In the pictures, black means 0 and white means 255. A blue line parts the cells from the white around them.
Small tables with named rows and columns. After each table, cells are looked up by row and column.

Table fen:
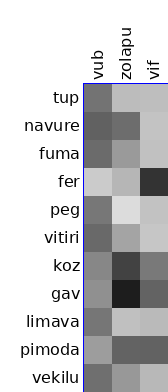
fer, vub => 203
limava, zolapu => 192
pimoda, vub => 157
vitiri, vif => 198
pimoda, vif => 98
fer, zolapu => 182
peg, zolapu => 220
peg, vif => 194
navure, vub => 97
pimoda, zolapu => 99
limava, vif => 186
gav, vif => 99
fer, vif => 51
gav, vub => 144
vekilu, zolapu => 152
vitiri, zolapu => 164
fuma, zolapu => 154

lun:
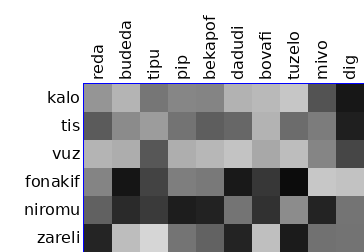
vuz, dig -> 70
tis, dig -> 31
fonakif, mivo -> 199
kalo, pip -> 134
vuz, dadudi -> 195
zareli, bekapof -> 98
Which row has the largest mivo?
fonakif

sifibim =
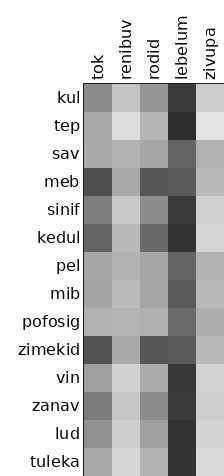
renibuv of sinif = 201
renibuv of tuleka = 214
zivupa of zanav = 206
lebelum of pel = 100
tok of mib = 164
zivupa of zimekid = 183
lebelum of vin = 55
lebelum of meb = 90
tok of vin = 159
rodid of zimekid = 85
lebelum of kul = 57

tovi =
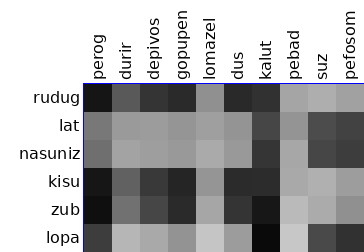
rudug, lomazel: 144
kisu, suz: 176
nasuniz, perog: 111
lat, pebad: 148
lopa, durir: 182
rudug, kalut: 49
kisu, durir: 97
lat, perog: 120
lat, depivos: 156
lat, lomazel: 159
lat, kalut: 70
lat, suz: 76
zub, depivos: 70
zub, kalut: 23
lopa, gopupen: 147
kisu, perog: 22
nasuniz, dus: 153

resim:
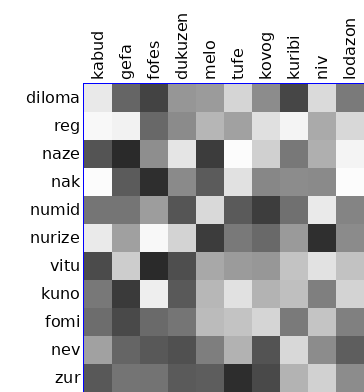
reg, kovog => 224
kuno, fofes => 238
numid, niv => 234
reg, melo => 182
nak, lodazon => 252
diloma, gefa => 101
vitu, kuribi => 195
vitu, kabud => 75
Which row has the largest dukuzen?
naze

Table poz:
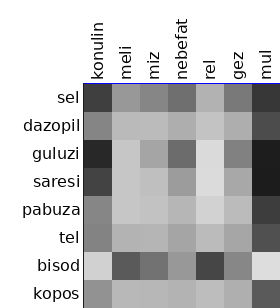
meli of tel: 179
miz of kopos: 183
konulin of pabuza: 134
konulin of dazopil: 133
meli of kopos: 184
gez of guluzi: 129
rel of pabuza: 210
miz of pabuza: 194
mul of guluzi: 29
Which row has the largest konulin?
bisod

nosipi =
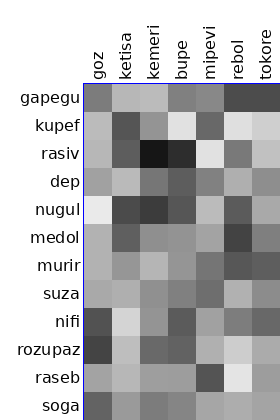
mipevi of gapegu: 136
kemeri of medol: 143
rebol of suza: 177
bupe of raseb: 157
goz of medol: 178
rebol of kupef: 223
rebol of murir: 87

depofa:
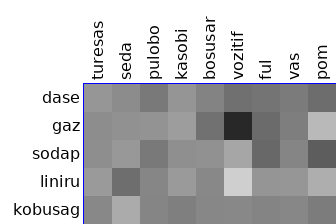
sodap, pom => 93
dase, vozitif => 112
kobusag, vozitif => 136
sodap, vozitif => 166
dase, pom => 109
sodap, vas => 133
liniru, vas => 150
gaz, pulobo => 147
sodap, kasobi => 143
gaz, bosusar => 113
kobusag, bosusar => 135
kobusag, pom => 124
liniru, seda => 110
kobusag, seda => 171
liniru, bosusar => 136
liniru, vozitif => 207

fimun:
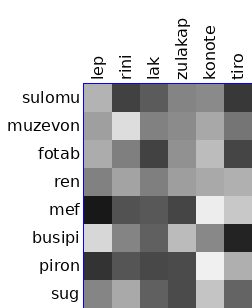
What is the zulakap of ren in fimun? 158
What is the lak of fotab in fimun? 66
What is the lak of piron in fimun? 72
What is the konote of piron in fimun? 240
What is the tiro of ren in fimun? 176
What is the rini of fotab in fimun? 127
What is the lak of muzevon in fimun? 129
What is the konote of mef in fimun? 237
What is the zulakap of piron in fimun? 75
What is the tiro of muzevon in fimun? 117
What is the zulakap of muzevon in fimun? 139
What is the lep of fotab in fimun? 172
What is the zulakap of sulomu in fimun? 132
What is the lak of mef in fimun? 88
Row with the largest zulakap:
busipi

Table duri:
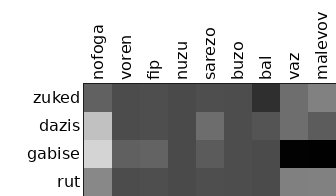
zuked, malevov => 129
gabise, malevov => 1
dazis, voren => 76
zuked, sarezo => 78
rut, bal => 75
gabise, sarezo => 91
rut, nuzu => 74
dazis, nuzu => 74
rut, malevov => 129
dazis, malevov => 92
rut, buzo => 77
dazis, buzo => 77

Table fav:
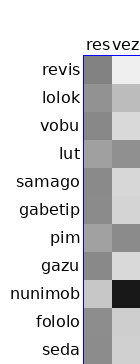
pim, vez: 139
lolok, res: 146
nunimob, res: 199
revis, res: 130
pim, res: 161
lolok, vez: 188
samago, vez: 215
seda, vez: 208
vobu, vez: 217
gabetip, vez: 212
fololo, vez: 206
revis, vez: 239
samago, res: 138
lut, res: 160
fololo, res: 141
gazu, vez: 217
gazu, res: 137
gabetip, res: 139
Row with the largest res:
nunimob

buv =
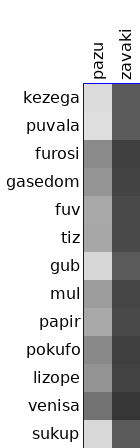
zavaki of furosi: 63
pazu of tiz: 167
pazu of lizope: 147
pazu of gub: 215
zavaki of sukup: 90
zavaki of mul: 69

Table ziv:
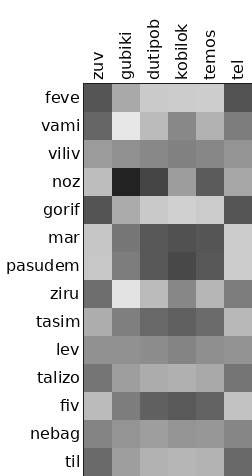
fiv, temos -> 99
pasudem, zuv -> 199
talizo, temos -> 169
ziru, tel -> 125
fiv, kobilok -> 89
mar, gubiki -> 119
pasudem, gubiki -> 125
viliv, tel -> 148
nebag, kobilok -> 148
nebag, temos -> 151
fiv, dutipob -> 97
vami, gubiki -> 231
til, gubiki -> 158

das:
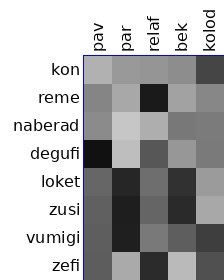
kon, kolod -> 69
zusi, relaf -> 101
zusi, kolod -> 168
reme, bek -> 162
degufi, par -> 190
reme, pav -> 133
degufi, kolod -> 122
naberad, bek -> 120
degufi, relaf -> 87
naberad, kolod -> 123
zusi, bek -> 42
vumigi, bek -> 94
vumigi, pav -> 94
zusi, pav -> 96
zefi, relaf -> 43
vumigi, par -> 31
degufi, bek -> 151
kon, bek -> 141

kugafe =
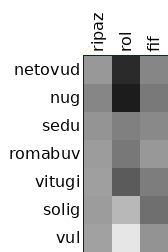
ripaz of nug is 134
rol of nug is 28
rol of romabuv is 120
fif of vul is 147
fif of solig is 111
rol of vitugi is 91
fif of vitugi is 125
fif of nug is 121
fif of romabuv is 152
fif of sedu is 137
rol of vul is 230
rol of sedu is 128
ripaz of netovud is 152
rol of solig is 184
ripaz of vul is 161
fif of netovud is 134
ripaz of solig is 156
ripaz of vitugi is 159
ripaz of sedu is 148
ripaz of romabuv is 156
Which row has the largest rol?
vul

